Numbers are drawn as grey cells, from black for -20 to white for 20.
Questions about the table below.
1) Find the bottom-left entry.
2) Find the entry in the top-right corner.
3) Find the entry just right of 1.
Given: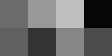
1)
-5
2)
-19
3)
-8

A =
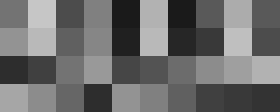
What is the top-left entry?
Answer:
-2
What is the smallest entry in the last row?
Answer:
-13
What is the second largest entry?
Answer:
10
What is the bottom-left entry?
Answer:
6
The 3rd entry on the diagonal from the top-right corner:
2
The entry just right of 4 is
-9
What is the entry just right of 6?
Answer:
2
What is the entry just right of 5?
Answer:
8
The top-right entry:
-6
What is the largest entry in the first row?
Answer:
11
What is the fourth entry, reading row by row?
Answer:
0
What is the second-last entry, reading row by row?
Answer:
-11

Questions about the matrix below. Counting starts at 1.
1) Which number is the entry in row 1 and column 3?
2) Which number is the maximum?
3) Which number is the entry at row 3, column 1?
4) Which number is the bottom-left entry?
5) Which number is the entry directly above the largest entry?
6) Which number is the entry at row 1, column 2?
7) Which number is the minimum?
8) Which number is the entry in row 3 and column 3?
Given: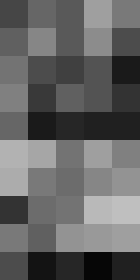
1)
-6
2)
10
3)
-2
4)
-8
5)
3
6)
-4
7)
-19
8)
-10

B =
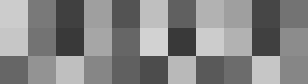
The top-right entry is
-2
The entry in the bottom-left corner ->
-4
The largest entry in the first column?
12
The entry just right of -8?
9
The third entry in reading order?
-10
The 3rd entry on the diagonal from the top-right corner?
-3
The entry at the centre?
13
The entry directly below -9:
-10
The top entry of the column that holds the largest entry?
10
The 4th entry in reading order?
5

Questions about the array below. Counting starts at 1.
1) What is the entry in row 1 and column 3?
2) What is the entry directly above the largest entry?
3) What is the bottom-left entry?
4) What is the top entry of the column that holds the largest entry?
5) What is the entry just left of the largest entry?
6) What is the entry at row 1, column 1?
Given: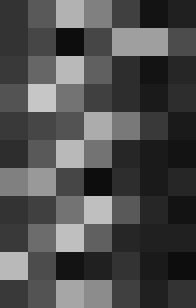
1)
8
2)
-4
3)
-11
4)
-6
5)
-7
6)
-12

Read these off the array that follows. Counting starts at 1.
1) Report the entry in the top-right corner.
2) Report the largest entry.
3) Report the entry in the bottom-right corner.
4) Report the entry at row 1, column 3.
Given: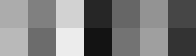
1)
-9
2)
17
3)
-12
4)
13

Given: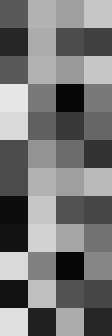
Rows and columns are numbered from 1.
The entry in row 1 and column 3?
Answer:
5
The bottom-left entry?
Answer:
15
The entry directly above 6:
-7
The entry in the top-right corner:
11
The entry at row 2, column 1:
-14
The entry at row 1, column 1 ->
-6
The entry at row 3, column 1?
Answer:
-6
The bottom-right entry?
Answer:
-14
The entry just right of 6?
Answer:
-2
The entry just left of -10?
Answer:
-8
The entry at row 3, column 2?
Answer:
8
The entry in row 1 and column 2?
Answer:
8
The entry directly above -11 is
-19

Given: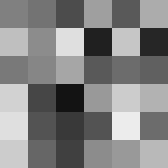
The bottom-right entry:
9
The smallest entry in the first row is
-8
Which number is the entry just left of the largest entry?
-7
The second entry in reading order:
-2
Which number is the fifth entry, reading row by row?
-6
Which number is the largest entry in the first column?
15
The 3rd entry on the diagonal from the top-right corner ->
-6
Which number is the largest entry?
17
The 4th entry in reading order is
5
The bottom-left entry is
12
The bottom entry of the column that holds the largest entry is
4

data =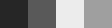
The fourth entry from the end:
-14
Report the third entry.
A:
17
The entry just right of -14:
-6

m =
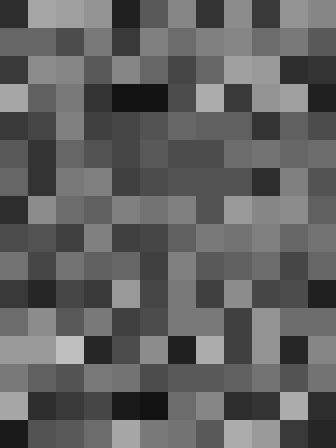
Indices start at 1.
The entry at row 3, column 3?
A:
1
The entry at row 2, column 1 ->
-4
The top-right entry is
1
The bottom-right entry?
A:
-14
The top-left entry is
-13
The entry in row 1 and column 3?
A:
5
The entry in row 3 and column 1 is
-11
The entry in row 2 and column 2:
-4
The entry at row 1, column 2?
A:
6
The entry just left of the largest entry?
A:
4
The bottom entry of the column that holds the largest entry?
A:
-6
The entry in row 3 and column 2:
2
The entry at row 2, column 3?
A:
-8
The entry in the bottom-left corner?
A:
-16
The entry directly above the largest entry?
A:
-6
